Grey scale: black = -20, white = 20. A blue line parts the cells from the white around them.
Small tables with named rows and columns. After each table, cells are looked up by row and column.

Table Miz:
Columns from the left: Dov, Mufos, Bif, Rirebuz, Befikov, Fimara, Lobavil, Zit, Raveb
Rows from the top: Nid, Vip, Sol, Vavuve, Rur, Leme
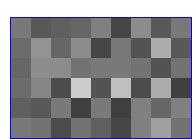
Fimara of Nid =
-9
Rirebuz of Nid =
-4
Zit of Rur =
-4
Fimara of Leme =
-9
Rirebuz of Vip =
2
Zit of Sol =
-7
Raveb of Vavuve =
-10
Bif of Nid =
-5
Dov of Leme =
-1
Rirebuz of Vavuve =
12
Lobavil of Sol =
-2
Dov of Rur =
-5
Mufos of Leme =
-2
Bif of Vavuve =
-8
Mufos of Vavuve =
1
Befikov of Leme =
-5
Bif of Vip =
-4
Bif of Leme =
-8
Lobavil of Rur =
0
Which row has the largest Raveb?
Rur

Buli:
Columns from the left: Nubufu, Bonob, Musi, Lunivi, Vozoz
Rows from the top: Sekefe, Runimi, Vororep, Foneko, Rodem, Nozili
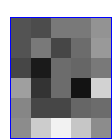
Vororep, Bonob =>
-16
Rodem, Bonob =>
-9
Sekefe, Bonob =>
-8
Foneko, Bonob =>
-12
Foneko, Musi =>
-3
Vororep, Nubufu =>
-9
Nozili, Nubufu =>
2
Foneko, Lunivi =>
-17
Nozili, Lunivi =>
11
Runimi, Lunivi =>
-3
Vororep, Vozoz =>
-1
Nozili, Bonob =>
12
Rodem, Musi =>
-9
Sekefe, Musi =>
-1
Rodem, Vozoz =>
-3

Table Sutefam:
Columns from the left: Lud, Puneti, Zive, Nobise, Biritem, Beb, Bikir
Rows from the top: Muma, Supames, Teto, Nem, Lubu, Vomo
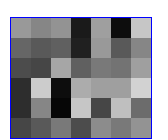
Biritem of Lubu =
-9
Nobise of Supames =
-15
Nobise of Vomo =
-8
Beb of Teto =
-2
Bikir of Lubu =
-3
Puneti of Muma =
1
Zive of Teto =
6
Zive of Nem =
-18
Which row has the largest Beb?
Lubu

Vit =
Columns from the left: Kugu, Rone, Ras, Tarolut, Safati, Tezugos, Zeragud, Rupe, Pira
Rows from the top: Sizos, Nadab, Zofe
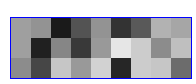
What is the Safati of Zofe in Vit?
13
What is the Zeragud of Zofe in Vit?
12
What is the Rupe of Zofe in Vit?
11
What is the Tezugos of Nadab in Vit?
16
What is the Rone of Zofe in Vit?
-9
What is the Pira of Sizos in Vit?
6
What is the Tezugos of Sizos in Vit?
-12
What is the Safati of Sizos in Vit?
3
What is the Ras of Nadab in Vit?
1
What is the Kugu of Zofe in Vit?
2
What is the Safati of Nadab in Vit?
4

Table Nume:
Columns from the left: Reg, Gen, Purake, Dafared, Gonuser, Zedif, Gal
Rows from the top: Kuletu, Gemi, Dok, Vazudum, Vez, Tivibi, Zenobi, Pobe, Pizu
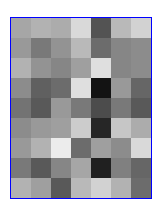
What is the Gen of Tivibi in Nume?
4
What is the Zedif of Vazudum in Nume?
4
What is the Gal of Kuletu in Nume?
13
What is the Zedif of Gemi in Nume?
1
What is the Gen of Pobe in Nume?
-6
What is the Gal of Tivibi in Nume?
7
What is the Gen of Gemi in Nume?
-1
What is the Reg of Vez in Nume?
-2
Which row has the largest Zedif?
Tivibi

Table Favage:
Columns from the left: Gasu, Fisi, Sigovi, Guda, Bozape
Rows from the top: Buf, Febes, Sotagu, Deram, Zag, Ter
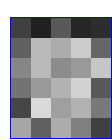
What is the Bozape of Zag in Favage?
-1
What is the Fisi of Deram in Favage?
4
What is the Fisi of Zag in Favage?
14
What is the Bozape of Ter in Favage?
-10
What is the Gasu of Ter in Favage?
6
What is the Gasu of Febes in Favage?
-5
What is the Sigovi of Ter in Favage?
7
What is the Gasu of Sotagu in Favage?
1
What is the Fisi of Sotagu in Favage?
9
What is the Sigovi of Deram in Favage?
8
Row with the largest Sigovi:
Deram

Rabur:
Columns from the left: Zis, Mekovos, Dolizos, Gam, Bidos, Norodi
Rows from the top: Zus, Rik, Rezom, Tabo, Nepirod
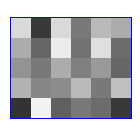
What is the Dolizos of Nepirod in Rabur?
-5
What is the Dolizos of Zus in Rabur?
14
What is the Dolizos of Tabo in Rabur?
2
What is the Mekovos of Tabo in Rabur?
1
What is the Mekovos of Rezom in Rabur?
-1
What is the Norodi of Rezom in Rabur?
-4
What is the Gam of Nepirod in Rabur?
-1
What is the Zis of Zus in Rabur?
14
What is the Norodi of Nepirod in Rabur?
-11
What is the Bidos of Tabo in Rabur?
-1
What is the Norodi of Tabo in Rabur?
10
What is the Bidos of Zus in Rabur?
9
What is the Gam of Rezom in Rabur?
0
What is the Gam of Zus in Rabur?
-1
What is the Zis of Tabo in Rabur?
8
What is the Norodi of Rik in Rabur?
-3
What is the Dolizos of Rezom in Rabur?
7
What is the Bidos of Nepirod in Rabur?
-3

